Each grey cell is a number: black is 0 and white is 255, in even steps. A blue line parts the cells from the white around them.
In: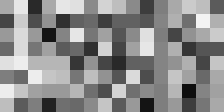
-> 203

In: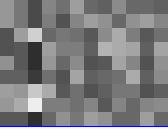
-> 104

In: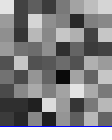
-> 163

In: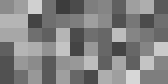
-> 159

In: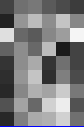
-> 90

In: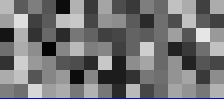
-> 172

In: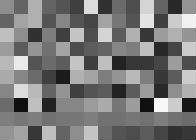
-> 100
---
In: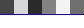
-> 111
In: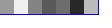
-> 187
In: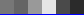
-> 43
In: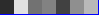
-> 185
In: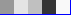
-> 249
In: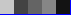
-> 19
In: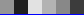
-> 60
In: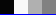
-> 129
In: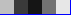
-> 231
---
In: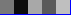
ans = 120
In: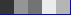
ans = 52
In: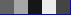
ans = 98
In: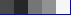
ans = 73
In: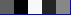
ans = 95
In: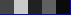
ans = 68
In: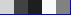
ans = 212
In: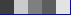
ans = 61
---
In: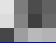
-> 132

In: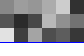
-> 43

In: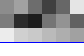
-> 43

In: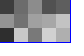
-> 114

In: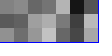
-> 97

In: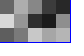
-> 150

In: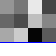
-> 76

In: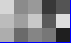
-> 159

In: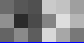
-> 43

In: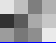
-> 91
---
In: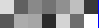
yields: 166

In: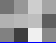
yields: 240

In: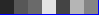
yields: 106

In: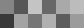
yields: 118

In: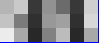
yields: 40

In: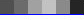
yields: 161

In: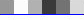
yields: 177

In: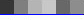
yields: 180

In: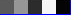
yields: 44
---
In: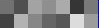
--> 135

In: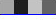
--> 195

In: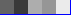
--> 173

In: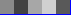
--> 167

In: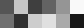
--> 205

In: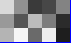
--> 106

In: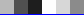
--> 30

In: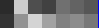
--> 212

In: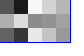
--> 232

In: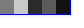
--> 43
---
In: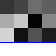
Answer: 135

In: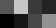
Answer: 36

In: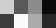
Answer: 10

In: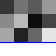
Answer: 69

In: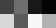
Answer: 4

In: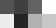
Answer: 254

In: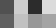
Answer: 219
